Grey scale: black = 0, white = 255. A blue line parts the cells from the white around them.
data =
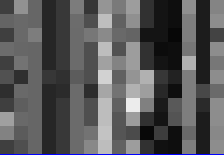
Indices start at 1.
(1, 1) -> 63
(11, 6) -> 107
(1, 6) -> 124
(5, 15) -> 28
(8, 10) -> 236
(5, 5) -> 56
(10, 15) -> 28
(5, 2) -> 115
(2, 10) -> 144
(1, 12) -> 20
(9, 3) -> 102
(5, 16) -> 119
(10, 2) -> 91
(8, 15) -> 42
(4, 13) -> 14
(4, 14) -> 118
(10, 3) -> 102
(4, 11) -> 49
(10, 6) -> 107
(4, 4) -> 38
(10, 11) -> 8
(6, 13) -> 34
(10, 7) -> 115
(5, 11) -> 49
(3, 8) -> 138
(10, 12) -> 61
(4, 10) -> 157
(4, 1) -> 108
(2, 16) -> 141
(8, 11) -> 128
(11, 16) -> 141
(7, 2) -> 105
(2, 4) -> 38
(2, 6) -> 108
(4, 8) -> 189
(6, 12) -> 55

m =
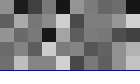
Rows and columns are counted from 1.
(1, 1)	144
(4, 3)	93
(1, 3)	65
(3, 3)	121
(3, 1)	148
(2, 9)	151
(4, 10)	178
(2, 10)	209
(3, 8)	120
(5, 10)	194
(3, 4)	24
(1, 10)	21
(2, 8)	126
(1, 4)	121
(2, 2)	170

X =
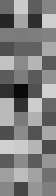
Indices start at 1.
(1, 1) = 107
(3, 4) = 130
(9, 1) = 186
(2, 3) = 46
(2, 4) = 207
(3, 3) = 126
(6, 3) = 90
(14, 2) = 70
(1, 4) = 133
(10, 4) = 168
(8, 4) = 103
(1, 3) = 93
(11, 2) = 203
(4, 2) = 97
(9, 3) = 177
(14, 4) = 127

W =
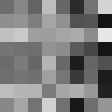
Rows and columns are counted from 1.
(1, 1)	110
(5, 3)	103
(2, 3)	126
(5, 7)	102
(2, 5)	145
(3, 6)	171
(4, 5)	141
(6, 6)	58
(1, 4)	189
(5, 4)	181
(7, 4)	123
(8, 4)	208
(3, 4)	157
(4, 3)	111
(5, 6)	29
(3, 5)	165

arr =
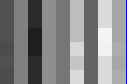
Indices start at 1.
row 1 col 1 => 80
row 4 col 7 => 100
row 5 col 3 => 43
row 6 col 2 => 128
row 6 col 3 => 43
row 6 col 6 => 218
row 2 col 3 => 43
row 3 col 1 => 80
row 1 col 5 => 118
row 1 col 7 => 100
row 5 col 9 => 167
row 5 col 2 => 128
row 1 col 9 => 167
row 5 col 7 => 100
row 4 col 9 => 172
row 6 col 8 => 219
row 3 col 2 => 128
